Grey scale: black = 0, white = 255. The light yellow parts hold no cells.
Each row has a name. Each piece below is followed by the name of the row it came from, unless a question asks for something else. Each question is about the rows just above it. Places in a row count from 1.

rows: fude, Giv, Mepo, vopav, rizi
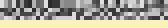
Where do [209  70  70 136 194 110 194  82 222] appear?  rizi
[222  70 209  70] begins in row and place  rizi, 19

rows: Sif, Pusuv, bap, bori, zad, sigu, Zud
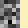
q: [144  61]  Zud
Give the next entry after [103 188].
[88]
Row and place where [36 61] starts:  Sif, 2
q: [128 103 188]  zad
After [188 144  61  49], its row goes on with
[103]

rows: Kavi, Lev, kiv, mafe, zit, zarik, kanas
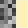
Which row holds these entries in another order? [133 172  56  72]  kiv
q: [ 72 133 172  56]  kiv
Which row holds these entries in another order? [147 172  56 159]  kanas
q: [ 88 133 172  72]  mafe
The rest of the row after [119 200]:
[172]

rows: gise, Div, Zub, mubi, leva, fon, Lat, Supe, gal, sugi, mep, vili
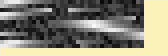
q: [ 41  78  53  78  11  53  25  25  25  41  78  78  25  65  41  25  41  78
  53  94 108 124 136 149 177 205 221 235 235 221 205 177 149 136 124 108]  Supe
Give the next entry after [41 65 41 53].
[78]
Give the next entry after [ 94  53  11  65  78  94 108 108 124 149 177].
[193]
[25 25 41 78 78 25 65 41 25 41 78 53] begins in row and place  Supe, 8
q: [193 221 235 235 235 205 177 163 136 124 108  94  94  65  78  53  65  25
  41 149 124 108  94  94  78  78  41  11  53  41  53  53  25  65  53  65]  mep
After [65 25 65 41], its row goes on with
[78 53 53 25 25 41 25 11 41 65 25 41 78 65 25 41 25 53 25]

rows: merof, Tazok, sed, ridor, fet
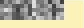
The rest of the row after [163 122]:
[ 81  94 108]
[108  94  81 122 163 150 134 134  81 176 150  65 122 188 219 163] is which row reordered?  sed
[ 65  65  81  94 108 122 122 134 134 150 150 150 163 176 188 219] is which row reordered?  merof
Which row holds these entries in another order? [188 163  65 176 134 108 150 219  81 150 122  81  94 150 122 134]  ridor
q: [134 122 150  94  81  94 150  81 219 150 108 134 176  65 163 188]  Tazok
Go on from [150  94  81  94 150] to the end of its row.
[ 81 219 150 108 134 176  65 163 188]
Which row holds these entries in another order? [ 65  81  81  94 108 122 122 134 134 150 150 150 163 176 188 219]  ridor

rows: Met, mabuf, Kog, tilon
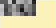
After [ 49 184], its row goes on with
[171 140 171  36]
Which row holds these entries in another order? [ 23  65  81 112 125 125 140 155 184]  Kog
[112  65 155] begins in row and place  mabuf, 5

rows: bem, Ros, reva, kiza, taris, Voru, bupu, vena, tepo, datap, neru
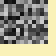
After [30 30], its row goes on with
[161  30 190  89  89  45 104  89]
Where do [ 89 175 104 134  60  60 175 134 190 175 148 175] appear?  Ros

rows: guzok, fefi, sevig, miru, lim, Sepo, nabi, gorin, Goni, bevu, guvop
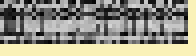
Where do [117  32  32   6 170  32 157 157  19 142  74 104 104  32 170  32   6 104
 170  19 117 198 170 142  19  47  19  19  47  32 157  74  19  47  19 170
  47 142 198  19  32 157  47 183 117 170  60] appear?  sevig
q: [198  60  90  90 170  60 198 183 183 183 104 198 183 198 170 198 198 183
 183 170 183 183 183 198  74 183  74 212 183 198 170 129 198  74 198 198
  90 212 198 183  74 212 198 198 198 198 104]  nabi
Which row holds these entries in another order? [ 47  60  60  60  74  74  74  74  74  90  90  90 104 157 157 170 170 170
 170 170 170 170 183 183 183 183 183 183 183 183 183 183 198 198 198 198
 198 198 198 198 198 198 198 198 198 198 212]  gorin

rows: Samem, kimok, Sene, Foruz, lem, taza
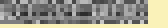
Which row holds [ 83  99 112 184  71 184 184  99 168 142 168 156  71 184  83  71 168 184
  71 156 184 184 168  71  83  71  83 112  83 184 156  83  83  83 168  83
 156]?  Samem
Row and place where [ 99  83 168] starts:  kimok, 6
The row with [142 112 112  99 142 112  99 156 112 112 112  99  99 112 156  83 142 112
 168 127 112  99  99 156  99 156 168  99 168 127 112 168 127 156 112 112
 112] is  Sene
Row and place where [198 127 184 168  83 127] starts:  lem, 1
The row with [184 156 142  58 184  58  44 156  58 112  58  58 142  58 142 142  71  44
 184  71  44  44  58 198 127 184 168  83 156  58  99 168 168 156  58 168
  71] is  Foruz
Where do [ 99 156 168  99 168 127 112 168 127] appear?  Sene

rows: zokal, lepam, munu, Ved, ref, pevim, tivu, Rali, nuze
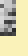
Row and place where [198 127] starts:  zokal, 3
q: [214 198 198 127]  zokal
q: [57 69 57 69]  nuze
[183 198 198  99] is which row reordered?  lepam

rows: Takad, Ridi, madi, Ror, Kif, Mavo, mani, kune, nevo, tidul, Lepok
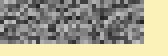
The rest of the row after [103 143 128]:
[143 174 143 128 116]
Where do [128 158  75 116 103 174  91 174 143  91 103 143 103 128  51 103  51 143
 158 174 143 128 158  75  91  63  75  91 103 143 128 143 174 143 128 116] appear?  madi
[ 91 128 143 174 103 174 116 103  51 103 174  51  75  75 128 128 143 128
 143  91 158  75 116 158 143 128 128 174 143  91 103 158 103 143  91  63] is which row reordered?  nevo

